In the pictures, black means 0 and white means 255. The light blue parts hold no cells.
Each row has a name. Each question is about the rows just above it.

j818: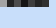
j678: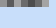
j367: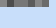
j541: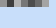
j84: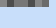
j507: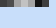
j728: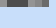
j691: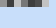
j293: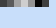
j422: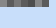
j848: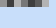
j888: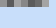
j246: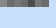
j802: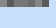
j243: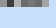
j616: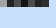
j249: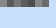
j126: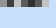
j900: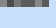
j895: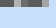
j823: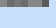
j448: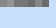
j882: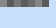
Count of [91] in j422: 3
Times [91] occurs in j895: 4
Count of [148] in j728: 2

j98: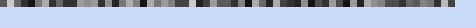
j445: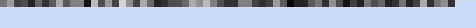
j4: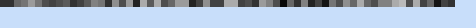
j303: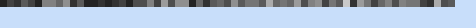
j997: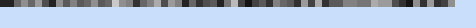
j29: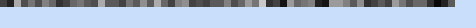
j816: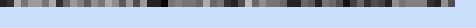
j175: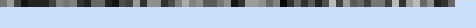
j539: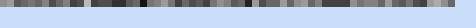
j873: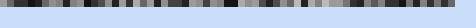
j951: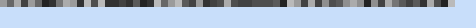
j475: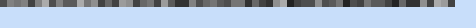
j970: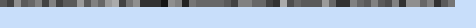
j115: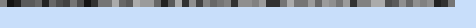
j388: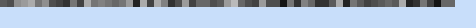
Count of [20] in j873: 5
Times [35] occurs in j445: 7
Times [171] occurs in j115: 6

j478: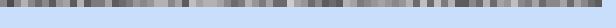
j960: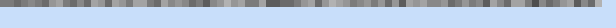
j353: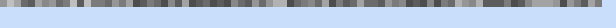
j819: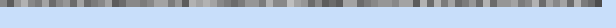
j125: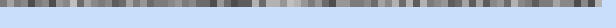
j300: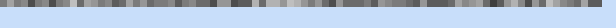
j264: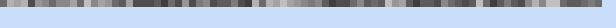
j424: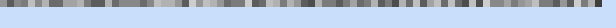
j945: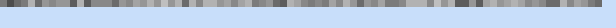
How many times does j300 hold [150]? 13
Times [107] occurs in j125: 12
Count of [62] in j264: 5
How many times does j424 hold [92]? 11

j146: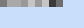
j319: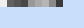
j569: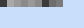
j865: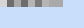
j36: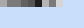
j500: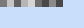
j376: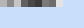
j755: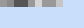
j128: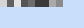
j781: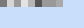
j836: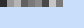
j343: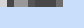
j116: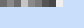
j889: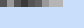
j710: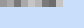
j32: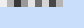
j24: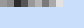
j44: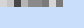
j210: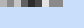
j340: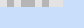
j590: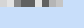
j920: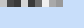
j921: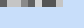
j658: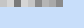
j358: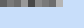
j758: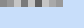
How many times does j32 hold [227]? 1
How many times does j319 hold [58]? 1
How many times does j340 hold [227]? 5
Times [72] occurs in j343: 4
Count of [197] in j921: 3

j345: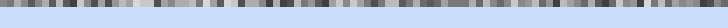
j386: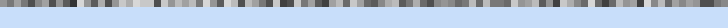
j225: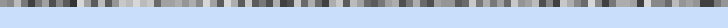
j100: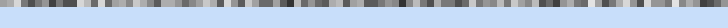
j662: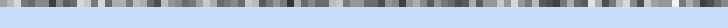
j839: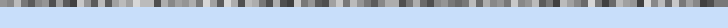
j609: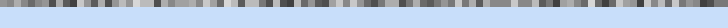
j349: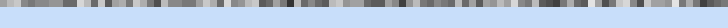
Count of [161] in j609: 6
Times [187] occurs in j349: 10
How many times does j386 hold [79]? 10
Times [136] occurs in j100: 8
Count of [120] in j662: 13

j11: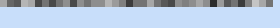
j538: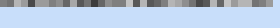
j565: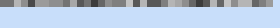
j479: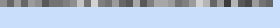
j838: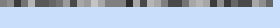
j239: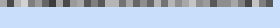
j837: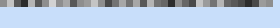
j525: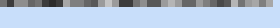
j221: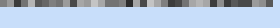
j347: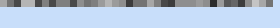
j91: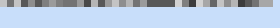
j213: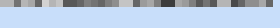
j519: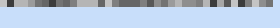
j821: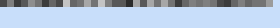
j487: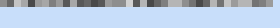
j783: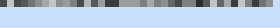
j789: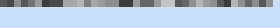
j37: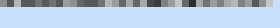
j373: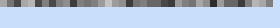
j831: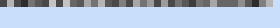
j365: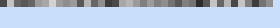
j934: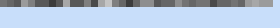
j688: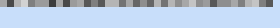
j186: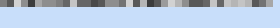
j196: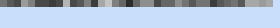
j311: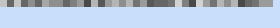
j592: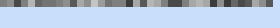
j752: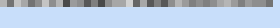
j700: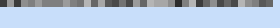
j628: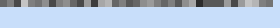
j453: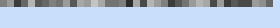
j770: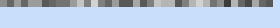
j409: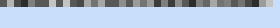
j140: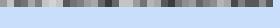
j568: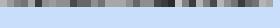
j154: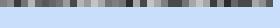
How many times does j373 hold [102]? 4
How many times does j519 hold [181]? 7

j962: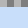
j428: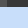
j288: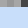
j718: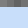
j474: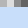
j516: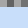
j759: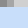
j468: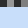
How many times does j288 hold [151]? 1
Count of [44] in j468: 2
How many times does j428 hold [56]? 3
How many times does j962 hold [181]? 2
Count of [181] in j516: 0
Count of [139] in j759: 1
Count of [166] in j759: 1

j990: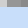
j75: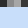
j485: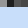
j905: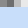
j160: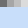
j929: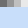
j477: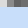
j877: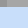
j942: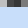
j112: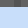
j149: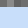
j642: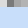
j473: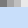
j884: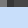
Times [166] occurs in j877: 3
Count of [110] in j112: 0

